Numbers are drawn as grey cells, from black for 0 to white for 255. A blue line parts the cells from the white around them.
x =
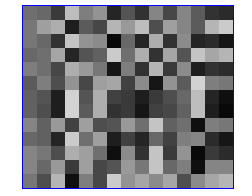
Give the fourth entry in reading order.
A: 189
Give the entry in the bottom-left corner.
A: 119
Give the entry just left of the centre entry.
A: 65
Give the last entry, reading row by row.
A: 181
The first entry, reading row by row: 111
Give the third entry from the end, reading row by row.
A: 139
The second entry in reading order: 104
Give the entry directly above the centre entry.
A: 65
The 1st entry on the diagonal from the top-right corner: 43
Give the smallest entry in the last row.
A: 15
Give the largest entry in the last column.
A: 203
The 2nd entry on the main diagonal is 159
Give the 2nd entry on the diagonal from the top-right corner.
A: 181
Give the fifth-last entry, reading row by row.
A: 166
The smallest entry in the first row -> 37
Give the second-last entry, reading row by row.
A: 166
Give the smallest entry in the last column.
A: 9
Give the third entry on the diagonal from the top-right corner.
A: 37

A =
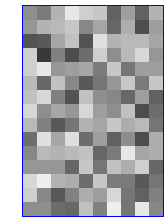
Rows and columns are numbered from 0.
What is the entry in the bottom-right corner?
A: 135
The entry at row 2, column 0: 83
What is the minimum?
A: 56
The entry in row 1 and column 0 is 150
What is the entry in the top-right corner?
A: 179
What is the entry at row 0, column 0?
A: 142
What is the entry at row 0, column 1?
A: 123
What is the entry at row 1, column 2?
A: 185
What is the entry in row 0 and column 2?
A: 179
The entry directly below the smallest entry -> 231
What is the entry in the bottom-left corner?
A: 142
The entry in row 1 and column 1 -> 179
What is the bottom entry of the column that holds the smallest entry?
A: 142

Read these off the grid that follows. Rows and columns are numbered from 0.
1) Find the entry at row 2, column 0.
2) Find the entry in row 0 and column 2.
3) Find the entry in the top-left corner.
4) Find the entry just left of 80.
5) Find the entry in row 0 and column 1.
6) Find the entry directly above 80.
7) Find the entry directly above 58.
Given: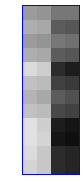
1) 155
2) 119
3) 155
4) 92
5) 148
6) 58
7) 29

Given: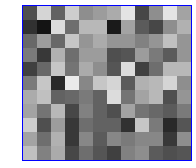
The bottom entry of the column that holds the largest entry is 71
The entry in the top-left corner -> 79
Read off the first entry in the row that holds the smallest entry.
49
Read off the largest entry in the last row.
192
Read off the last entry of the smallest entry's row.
177
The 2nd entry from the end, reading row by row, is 79
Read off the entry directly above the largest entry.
116
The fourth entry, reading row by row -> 205
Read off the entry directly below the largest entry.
104
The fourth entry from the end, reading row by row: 142
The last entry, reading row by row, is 85
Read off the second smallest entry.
26
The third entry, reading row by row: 98
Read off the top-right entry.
163
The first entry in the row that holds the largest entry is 122
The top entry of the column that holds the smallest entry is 213
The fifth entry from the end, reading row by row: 129
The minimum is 20
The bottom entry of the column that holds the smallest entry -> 129
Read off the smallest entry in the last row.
64
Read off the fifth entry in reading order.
142

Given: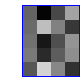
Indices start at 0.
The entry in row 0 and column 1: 4
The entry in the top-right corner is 163
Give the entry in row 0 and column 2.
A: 72
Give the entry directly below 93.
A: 135
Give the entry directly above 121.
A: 113
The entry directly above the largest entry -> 42
